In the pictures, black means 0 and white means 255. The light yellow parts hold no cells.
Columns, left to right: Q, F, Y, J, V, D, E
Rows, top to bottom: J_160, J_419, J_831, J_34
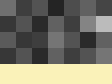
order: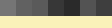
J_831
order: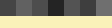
J_160
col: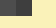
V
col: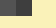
V
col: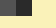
Y
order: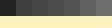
J_160
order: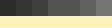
J_34

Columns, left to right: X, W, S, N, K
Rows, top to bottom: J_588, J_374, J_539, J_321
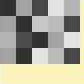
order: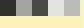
J_321
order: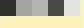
J_588
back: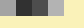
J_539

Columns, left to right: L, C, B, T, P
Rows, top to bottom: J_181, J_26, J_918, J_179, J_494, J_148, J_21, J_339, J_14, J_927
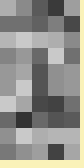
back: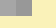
J_494
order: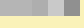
J_14
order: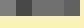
J_26
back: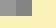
J_179
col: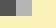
T

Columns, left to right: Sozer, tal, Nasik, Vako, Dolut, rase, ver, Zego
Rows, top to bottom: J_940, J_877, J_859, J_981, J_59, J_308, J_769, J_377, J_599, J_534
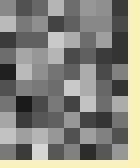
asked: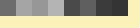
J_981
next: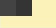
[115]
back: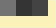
J_377
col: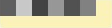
Dolut
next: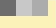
[103]
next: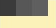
[151]
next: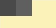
[59]

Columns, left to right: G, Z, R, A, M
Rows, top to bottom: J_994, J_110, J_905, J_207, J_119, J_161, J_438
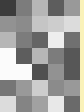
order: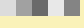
J_438
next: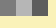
[153]
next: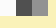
[87]

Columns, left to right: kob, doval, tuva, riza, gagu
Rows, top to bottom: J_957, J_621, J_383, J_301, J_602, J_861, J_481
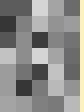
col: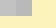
riza
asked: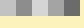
J_301
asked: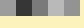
J_861
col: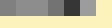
doval
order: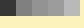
J_621

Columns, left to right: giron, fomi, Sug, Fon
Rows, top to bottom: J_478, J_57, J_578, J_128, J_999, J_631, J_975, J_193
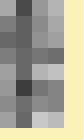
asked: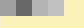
J_999
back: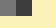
J_631
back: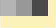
J_478
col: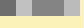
Fon

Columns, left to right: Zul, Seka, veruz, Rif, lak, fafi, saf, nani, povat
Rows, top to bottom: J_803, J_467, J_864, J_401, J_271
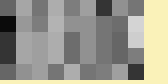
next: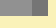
[109]
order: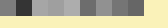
J_401
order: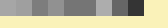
J_803
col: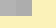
Rif
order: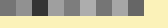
J_803

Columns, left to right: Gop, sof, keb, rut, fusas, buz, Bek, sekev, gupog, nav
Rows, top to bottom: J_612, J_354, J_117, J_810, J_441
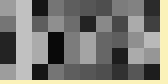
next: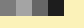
[171]
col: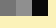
rut
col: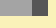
buz

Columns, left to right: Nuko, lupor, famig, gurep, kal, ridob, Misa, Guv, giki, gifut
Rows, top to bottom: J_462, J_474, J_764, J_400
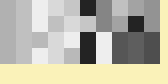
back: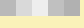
J_400
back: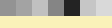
J_462
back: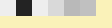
J_764

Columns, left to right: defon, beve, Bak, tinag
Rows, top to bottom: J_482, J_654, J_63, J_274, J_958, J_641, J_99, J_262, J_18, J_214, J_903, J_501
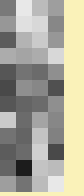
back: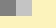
J_18
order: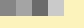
J_262
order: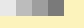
J_482
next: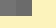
[143]
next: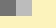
[232]
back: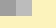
J_482
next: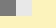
[187]

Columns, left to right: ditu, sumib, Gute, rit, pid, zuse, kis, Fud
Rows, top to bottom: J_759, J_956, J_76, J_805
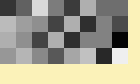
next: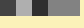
[5]
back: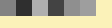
J_956
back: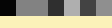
J_76
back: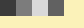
J_759

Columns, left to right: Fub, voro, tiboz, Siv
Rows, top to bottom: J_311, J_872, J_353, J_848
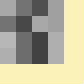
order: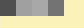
J_311
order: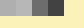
J_353

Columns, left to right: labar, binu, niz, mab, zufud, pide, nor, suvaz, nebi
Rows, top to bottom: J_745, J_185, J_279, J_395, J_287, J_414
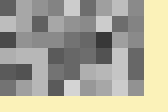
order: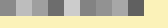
J_745
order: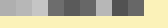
J_395
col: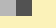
binu
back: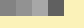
J_745
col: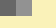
nebi

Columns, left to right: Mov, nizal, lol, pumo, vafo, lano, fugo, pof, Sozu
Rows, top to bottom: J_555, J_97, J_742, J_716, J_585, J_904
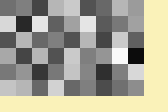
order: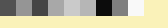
J_716
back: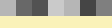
J_555
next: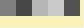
[104]

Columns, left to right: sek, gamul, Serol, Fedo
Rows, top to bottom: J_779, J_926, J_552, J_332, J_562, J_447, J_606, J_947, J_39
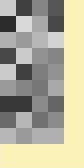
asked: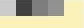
J_562
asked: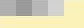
J_552
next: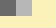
[113]

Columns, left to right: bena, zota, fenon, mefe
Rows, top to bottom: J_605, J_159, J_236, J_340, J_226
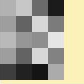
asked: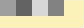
J_340
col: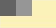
zota

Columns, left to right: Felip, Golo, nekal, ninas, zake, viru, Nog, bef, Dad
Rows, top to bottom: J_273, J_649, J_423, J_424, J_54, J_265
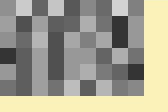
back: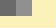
J_423
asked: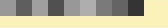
J_54
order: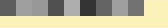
J_649
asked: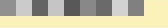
J_273
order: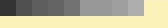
J_424

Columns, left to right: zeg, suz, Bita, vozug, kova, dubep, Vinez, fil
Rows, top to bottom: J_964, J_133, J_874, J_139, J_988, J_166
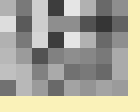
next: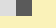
[206]
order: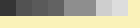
J_133

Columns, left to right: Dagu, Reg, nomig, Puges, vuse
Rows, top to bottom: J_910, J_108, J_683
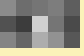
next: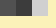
[117]
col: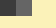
Reg

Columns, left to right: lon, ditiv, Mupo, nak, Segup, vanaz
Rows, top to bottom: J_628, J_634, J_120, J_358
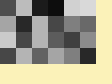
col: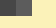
nak
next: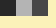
[127]
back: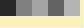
J_358
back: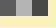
J_120
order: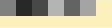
J_358
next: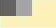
[127]

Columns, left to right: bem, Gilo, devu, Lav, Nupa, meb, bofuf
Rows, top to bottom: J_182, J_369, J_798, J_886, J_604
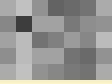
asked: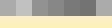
J_604
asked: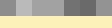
J_886
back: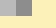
J_886

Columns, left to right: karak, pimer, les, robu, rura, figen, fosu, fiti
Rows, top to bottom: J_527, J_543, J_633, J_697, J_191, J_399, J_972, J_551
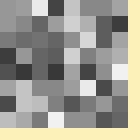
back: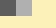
J_543
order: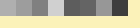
J_697
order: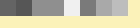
J_551
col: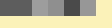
fosu
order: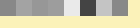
J_527

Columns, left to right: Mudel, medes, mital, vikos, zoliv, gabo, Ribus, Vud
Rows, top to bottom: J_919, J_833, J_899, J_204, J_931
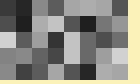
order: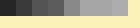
J_919
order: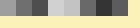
J_899
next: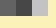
[105]
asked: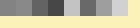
J_204
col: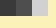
Mudel
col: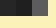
medes

